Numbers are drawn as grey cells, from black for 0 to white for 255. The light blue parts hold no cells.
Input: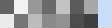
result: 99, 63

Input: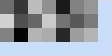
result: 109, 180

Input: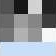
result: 82, 246

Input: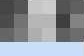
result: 69, 109

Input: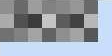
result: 143, 87

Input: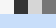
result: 246, 119
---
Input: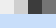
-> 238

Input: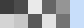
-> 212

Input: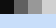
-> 13

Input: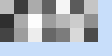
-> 68

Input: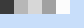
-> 58

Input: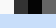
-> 249

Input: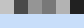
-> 195

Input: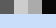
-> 91

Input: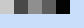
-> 202
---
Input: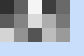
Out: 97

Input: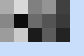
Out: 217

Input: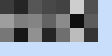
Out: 37

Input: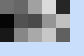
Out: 103

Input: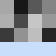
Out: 23

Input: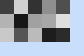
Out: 209

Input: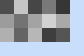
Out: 197
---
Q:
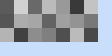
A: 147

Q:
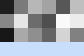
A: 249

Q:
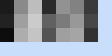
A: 152

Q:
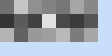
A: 59

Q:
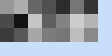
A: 205

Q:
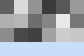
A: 232
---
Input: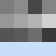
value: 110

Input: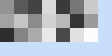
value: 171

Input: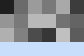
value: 76

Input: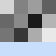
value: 172

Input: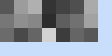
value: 101

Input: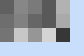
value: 150
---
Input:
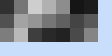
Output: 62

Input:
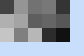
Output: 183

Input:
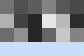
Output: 37

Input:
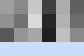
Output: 166

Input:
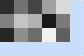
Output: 108

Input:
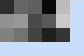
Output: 67

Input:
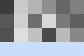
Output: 193

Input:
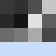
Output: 170
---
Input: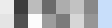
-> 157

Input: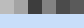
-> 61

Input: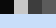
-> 9

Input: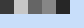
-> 199

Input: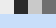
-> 236

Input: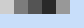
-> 124

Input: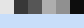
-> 86

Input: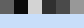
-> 211

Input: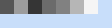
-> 107
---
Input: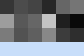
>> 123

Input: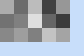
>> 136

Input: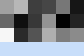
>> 247

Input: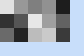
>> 106

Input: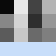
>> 91

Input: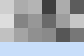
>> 193

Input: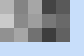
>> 145

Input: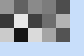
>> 203

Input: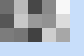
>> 124
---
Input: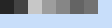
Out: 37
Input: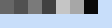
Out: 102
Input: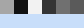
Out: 166
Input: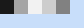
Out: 25
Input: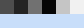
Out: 77
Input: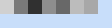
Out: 208
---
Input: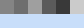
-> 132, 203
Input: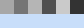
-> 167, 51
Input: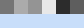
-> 117, 94
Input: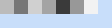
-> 187, 242
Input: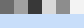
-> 108, 243
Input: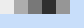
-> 237, 150
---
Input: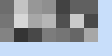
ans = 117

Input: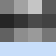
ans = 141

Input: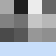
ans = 87

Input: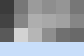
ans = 142

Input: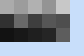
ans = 31

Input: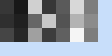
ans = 96

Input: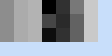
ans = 49
